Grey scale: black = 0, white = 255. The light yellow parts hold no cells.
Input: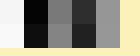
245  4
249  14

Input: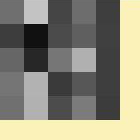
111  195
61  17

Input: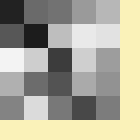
34  106
87  28

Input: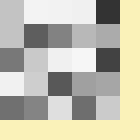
195  243
195  94

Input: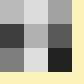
186  219
62  177

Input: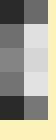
42  105
112  223

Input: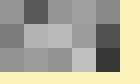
148  88
125  179

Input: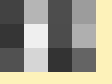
67  180
53  238
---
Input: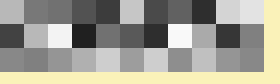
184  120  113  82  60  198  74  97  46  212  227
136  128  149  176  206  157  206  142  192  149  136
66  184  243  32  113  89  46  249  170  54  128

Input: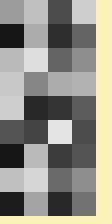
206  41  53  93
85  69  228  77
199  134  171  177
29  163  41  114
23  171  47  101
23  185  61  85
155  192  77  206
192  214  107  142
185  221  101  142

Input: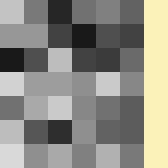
25  79  189  66  59  106
189  86  46  143  98  92
195  121  38  113  128  98
217  143  169  128  177  121
151  151  66  25  79  66
210  157  157  143  202  135
113  169  202  135  113  92

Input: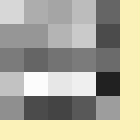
143  75  68  88  157
123  101  115  123  107
150  150  180  202  75
215  173  165  188  101
194  252  231  239  33

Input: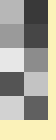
183  57
154  70
210  96
231  140
84  195

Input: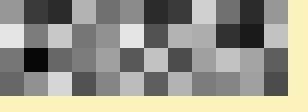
118  7  102  124  159  88  194  74  159  194  165  95
151  58  42  180  110  138  42  58  207  110  42  151
228  124  201  118  144  228  82  180  172  50  26  194
102  144  214  82  132  187  95  180  124  132  159  74

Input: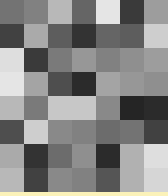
170  51  108  143  43  177  222
222  58  122  151  129  143  157
184  65  137  129  85  177  214
184  122  199  199  137  37  43
115  129  184  101  229  58  157
229  164  78  43  164  151  143
65  170  93  51  101  93  206
78  206  137  129  108  115  65
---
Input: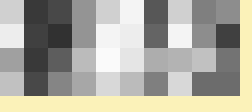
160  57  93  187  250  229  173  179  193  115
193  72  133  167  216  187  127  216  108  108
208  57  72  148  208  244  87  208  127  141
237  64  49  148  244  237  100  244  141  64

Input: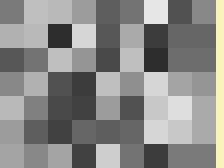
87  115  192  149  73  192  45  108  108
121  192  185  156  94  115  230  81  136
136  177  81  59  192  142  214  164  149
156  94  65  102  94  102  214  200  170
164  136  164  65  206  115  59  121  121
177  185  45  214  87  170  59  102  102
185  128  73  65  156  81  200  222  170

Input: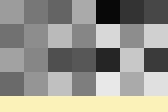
106  149  192  126  232  170  224
113  141  186  134  216  141  208
156  119  100  170  8  51  71
162  134  79  87  37  200  58

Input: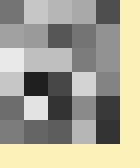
109  227  50  138  57
116  198  182  169  78
124  101  93  182  50
161  154  86  116  146
198  31  70  211  130
233  190  190  124  146

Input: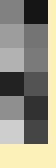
34  83
129  20
143  49
157  115
178  122
206  69

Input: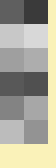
88  80
95  58
131  167
159  173
188  147
200  216

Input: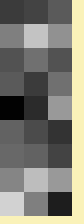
2  43  153
59  67  90
82  112  82
90  59  112
98  75  51
104  98  67
127  195  145
133  189  153
210  127  29
